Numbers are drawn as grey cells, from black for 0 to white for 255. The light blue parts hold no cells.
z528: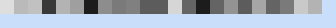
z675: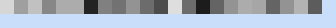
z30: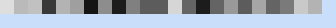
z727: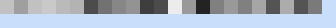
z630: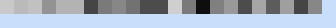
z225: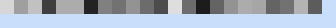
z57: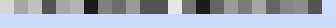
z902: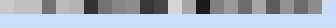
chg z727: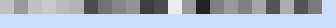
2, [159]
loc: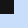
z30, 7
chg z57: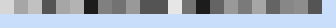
9, [108]

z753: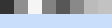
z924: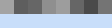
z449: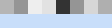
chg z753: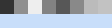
3, [245]
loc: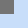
z924, 8
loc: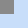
z753, 6
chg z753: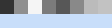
4, [130]
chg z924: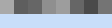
1, [163]

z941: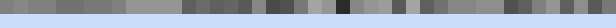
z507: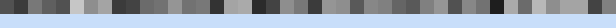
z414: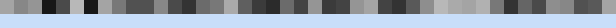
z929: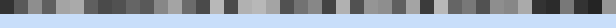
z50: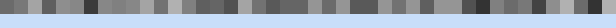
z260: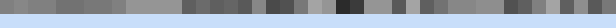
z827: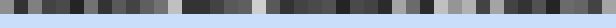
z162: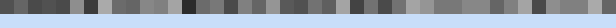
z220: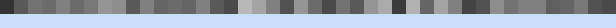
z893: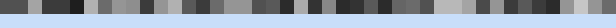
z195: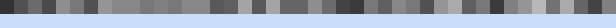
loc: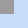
z941, 28
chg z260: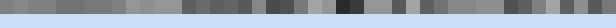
11, [149]
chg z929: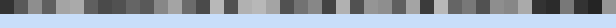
17, [74]

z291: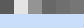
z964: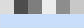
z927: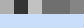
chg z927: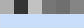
4, [111]
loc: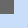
z291, 4
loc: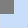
z964, 3
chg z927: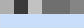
2, [52]
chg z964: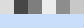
2, [77]
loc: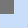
z291, 6
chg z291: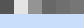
1, [90]

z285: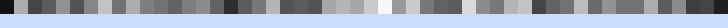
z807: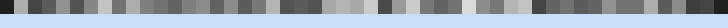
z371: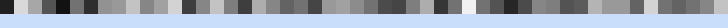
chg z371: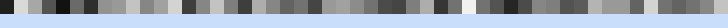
6, [114]
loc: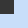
z371, 32
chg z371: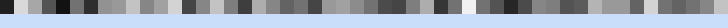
14, [62]
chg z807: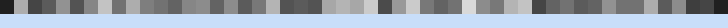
14, [126]
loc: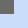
z285, 43
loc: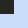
z371, 37

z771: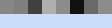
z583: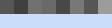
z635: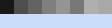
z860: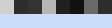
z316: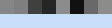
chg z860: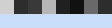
3, [51]
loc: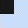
z635, 1
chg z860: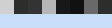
5, [32]
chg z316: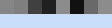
4, [38]
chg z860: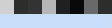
6, [17]
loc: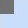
z583, 3

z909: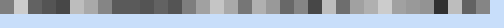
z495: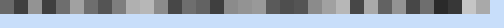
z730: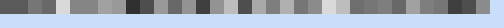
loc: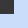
z495, 33
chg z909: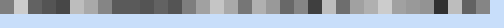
23, [71]

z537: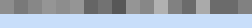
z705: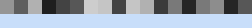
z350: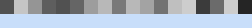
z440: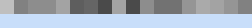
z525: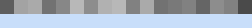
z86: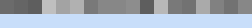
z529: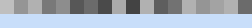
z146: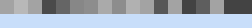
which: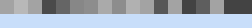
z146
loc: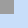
z350, 7
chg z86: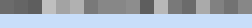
14, [114]
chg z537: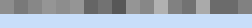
14, [107]

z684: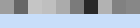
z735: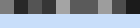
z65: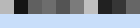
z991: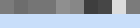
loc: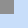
z991, 5
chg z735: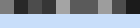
3, [84]
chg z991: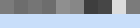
4, [117]
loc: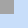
z735, 5
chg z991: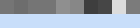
1, [123]
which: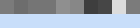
z991
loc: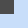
z735, 9

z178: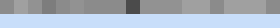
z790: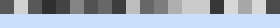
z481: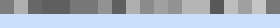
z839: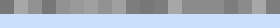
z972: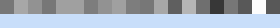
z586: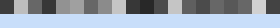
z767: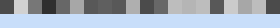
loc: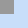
z839, 6
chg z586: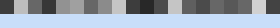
10, [55]
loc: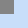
z790, 6
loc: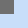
z972, 15
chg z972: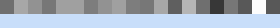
1, [119]
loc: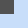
z790, 7

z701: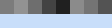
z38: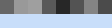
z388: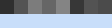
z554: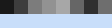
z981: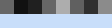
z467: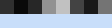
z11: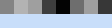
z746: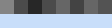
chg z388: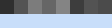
6, [55]
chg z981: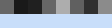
2, [17]
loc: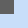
z981, 6
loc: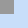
z38, 2
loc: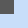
z38, 4
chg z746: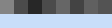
7, [102]

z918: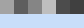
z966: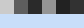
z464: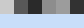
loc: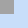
z918, 1
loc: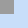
z464, 5
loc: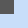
z464, 2
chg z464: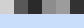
1, [203]
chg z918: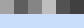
5, [76]
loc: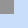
z966, 4

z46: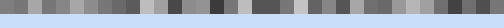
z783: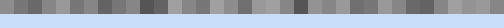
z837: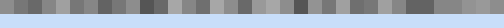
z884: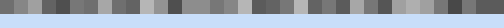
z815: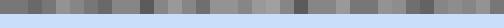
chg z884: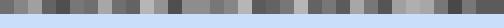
31, [160]
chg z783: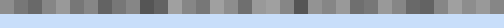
34, [147]
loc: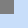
z46, 1
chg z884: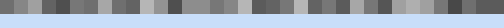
34, [119]
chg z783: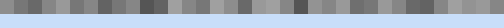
18, [111]

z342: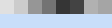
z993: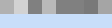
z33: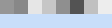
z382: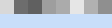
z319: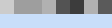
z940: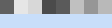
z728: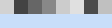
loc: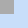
z382, 5
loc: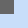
z728, 3
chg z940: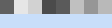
3, [216]
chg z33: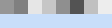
2, [136]
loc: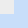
z33, 8

